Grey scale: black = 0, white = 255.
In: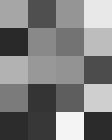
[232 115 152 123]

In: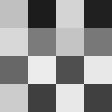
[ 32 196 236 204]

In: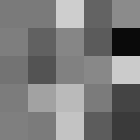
[139  91 129 162 127]

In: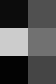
[ 80 204]

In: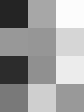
[252 150  44]

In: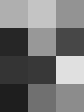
[147 152  52]

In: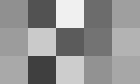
[159 115 205]

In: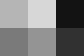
[ 19 148]

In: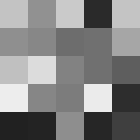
[196 112 130 134  33]
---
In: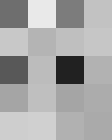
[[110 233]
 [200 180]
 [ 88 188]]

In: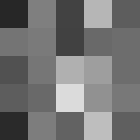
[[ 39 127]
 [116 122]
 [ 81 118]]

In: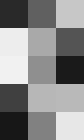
[[ 41  96]
 [237 169]
 [241 143]]

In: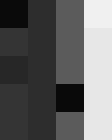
[[10 45]
 [52 45]
 [39 45]]

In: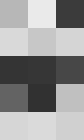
[[183 234]
 [217 199]
 [ 52  54]]

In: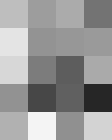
[[190 157]
 [228 147]
 [215 124]]
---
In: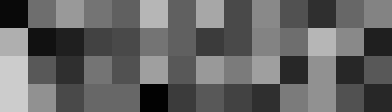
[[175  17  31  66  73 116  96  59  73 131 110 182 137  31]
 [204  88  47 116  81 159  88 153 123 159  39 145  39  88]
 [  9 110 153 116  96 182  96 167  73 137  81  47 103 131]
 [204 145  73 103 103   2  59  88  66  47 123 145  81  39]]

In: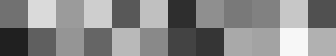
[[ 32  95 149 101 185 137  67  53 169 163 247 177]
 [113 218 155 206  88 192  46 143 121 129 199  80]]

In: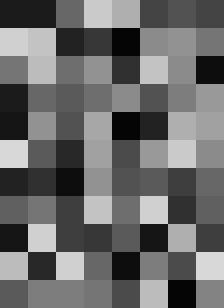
[[ 27  27 103 202 175  68  82  68]
 [188  40 208 103  13 125  75 216]
 [ 34  48  13 146  82  90  62 103]
 [216  90  40 161  75 153 202 139]
 [ 27 103  90 110 139  82 125 153]
 [ 96 117  62 195 110 208  48  96]
 [ 90 125 125 117  75 188   5 131]
 [ 21 146  82 167   5  34 175 161]
 [117 188 110 146  48 195 139  13]
 [208 195  34  55   5 139 146 117]
 [ 21 208  62  55  90  21 175  62]]

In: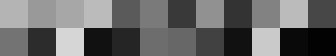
[[115  44 214  17  37 109 103  65  17 202   9   2]
 [180 153 167 187  90 122  57 145  51 130 187  71]]

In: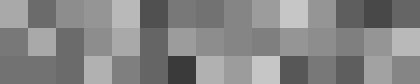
[[169 107 141 149 185  80 120 114 133 156 198 149  94  72 101]
 [114 114 107 177 127 101  58 177 156 198  87 120  94 162 133]
 [120 169 107 141 169 101 156 141 133 127 149 141 127 149 185]]

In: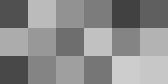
[[ 72 132 159 118 205 199]
 [172 152 110 193 132 179]
 [ 80 187 146 124  65  95]]

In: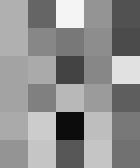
[[176 101 244 148  81]
 [163 128 184 155  94]
 [176 135 120 141  75]
 [163 170  67 135 225]
 [148 197  87 197 113]
 [170 204  12 190 120]]
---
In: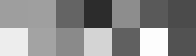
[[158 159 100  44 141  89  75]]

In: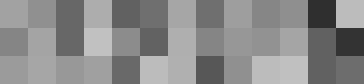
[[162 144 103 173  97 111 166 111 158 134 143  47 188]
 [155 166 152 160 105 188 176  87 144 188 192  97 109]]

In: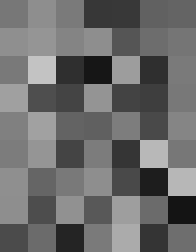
[[119 142 122  55  56  97 100]
 [121 195  47  22 157  47 122]
 [128 161  99  96 125  73 133]
 [143 101 121 142  73  29 183]
 [ 75 107  36 122 171  52 110]]

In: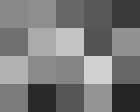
[[136 142 103  88  58]
 [177 138 132 208 102]]

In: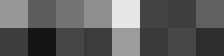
[[151  92 116 143 230  67  62  96]]

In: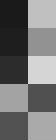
[[ 26 192]
 [ 44 213]
 [ 82 170]]
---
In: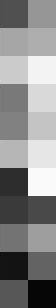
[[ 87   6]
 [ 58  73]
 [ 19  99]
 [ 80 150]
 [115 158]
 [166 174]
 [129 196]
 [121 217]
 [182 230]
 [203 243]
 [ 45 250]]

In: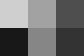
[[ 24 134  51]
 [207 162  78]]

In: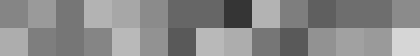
[[173 126 118 133 185 146  89 185 173 118  89 146 161 154 214]
 [133 154 118 179 167 139 102 102  53 179 126  95 110 110 139]]

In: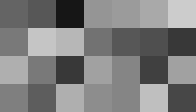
[[100  87  22 149 155 169 204]
 [127  93 175 141 133 191  71]
 [175 121  56 161 133  64 161]
 [121 197 183 114  87  79  56]]

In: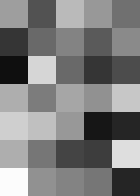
[[158  82 186 152 112]
 [ 53 105 131  90 138]
 [174 118  68  61 222]
 [174 124 166 145 199]
 [252 145 131 118  37]
 [207 192 152  22  37]
 [ 15 214 105  53  76]]

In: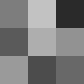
[[154  76 104]
 [ 90 174 146]
 [125 194  42]]

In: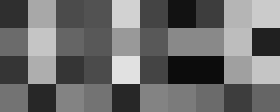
[[115  39 131 115  39 131 123 107  61 101]
 [ 47 168  75  82 210  68  18  61 181 203]
 [ 53 174  53  75 225  68  12  12 160 197]
 [107 197 101  88 153  88 137 137 189  32]]

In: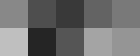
[[191  37  85 164 149]
 [136  78  57  99 121]]

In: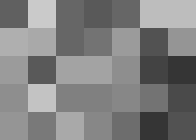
[[155  89 163 163 142  67  53]
 [149 121 169 135 109  53  82]
 [175 169 102 115 155  82 149]
 [142 195 128 128 135 115  74]
 [ 96 202 102  89 102 189 189]]
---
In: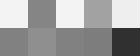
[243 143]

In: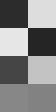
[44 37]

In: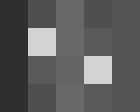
[ 47 211 100  90]

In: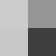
[203  62]

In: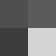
[ 79 212]

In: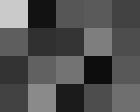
[202  48 115  77]

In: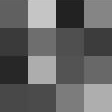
[ 96 110  83 174]

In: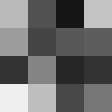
[186  68  38 118]

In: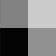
[130 145]
